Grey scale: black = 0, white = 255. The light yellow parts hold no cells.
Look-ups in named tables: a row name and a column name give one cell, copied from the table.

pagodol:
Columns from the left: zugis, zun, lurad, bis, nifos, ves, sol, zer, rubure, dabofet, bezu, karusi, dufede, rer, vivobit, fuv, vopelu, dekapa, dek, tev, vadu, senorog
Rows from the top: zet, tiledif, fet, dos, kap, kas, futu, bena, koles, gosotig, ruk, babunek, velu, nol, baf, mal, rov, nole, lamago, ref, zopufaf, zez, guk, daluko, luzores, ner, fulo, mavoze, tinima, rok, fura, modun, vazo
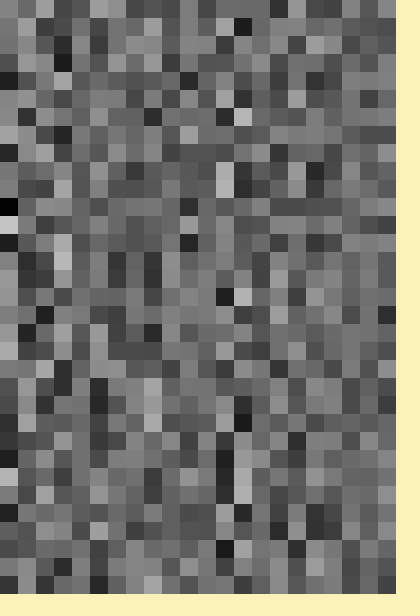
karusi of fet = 129
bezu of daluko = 86
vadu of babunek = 125
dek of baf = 116
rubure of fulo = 59
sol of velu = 104
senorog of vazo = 67
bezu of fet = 131
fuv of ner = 84
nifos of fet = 134
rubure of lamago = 42
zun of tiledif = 156
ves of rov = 101
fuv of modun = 139
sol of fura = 95
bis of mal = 149
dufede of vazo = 118

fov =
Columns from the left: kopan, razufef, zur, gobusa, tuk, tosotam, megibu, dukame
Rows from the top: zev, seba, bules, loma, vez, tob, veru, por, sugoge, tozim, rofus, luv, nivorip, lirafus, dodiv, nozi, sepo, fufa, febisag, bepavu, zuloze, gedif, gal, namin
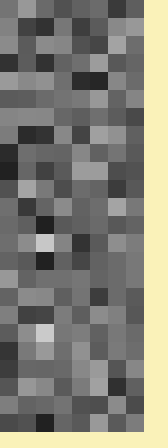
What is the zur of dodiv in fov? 33
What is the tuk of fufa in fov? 94
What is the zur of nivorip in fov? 32
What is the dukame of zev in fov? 94
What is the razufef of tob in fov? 93
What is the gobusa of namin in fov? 101
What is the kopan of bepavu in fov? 53
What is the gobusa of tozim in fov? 90
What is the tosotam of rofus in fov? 100
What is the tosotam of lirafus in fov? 90
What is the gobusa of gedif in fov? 90
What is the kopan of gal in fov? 126
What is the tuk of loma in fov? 111
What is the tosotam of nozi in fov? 100
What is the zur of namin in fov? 33
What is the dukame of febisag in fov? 106

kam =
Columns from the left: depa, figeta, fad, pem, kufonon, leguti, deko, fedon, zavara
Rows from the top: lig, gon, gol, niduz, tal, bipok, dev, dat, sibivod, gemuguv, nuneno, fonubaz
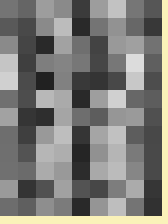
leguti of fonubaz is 149
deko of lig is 194
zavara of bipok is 93
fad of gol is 41
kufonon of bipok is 41
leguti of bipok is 158
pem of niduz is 132
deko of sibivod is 181
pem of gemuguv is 153
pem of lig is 138

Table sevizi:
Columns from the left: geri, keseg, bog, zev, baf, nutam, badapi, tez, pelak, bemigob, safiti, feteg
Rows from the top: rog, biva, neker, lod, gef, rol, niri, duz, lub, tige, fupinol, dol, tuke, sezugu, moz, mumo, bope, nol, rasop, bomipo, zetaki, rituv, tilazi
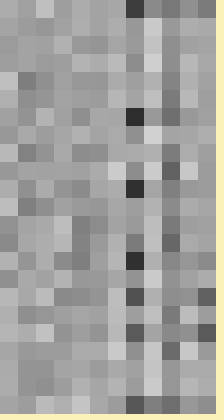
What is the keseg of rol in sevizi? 143
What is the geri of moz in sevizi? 178
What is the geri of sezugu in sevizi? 138
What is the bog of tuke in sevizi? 169
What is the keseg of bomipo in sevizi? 153
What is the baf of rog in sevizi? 172
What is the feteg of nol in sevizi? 157
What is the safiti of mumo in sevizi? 162
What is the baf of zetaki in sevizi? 166
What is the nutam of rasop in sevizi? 148
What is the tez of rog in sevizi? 60
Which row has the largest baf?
tilazi

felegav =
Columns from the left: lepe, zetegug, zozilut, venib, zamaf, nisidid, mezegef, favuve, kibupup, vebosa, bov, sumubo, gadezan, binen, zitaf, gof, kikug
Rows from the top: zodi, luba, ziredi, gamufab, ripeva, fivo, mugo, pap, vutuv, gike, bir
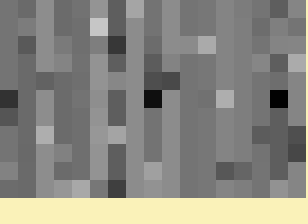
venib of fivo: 107
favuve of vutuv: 140
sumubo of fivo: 113
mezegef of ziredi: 55
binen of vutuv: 126
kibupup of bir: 146
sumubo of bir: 119
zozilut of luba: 141
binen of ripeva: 126
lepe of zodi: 116
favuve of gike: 140
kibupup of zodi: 115
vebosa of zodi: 140
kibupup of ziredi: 108
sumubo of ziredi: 170

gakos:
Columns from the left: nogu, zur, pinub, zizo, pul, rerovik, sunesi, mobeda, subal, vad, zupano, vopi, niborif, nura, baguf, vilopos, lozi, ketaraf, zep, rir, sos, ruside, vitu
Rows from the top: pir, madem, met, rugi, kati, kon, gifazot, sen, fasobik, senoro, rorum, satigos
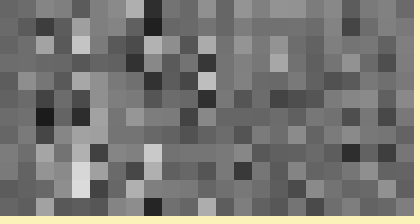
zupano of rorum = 121
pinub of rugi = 104
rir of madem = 69
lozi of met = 109
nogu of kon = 98
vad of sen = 98
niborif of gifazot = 102
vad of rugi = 90
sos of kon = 138
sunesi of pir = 138
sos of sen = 120
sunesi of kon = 126
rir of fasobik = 46
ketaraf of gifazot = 119
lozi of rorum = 75
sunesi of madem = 132
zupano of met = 85
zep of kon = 123
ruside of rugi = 78

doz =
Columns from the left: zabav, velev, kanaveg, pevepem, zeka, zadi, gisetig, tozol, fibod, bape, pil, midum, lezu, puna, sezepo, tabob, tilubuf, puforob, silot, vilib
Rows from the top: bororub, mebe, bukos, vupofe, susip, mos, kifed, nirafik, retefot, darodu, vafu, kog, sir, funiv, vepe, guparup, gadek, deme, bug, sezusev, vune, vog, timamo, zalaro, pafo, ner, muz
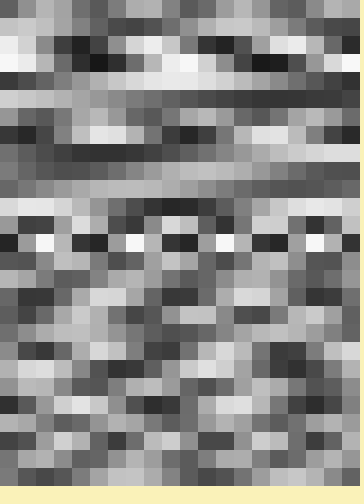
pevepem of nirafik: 129
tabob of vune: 61
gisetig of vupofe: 47
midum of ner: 126
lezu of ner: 171
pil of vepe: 165
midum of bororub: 106
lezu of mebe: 199
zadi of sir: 173
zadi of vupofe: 23
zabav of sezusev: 139
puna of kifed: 104
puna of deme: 79

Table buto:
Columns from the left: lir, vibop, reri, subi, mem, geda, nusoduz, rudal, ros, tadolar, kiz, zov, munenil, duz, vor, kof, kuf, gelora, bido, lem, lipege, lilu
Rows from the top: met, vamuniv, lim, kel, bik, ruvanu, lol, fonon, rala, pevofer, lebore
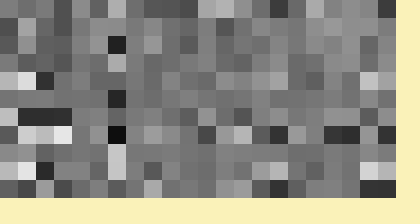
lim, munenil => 102
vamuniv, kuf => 118
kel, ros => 104
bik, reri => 49
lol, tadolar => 111
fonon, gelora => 127
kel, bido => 138
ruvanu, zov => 117
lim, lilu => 132
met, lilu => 60
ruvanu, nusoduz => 38
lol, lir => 190
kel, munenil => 106
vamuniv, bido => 152
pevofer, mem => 130
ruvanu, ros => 109
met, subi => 80
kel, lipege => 109
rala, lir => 137
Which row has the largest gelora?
met

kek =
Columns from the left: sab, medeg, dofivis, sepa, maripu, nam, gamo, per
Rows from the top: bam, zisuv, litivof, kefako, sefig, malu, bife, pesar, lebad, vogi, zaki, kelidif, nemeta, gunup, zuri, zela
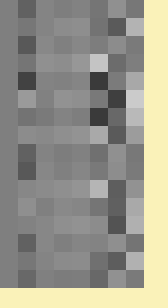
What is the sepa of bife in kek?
131
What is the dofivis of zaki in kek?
139
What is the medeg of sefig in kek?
66
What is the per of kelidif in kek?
169
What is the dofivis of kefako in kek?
144
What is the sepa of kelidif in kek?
137
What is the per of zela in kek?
122
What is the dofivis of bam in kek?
132
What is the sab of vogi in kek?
127
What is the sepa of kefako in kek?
141
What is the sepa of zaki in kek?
143
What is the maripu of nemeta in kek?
146

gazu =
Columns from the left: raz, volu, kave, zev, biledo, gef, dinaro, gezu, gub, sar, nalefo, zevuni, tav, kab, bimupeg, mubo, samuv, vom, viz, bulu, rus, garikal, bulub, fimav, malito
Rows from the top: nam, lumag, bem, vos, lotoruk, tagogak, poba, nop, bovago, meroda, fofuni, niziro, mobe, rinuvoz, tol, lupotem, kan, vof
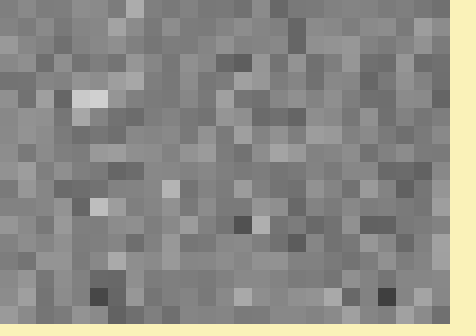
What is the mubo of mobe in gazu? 116
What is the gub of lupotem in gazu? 124
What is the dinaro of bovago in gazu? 157
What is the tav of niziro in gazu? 122
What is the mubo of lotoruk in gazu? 125
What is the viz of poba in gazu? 137
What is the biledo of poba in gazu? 167
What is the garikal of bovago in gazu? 129
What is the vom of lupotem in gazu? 125
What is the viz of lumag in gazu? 136
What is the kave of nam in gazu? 125
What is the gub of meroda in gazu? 136
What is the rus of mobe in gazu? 97
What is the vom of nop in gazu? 157
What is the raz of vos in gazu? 136
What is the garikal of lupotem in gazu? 117
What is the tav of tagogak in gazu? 160

